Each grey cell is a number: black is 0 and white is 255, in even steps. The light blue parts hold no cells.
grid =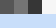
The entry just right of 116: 54
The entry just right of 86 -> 116
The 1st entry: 86

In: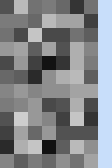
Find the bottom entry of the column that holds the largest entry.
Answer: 94
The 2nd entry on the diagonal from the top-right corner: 163
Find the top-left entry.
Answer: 82
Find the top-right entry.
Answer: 114
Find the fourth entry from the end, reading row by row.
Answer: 104
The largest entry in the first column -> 152
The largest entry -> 206
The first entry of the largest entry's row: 82
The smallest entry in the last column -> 52
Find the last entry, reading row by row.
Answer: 163
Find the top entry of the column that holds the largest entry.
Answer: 186
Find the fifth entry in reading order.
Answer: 104
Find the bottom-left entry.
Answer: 133
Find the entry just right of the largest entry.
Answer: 152
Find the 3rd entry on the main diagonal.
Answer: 197
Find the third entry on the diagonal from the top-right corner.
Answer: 73
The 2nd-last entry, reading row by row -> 114
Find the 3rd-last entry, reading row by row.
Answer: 143
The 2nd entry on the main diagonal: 123
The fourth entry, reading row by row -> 123

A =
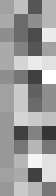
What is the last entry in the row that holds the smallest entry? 53
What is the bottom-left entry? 152
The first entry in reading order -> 161
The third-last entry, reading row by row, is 202
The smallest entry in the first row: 85
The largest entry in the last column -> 255
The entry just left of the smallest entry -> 130
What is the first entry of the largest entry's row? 142
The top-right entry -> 182
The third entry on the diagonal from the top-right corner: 107
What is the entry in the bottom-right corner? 118
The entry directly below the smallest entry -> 118
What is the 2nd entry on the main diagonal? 107
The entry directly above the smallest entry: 192
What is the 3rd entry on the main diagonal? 75

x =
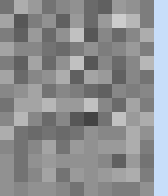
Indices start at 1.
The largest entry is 205
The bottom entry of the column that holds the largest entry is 125
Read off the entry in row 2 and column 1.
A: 164
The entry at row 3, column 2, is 96
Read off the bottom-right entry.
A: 145
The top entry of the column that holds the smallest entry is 106
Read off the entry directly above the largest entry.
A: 154
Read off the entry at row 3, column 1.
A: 125
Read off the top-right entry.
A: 125
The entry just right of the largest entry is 183
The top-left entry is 115
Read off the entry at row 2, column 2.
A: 87
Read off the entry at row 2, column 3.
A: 125
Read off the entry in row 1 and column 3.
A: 154
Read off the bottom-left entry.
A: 145
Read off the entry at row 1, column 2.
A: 173
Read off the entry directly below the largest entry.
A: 106
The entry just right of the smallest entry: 115
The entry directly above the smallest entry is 193
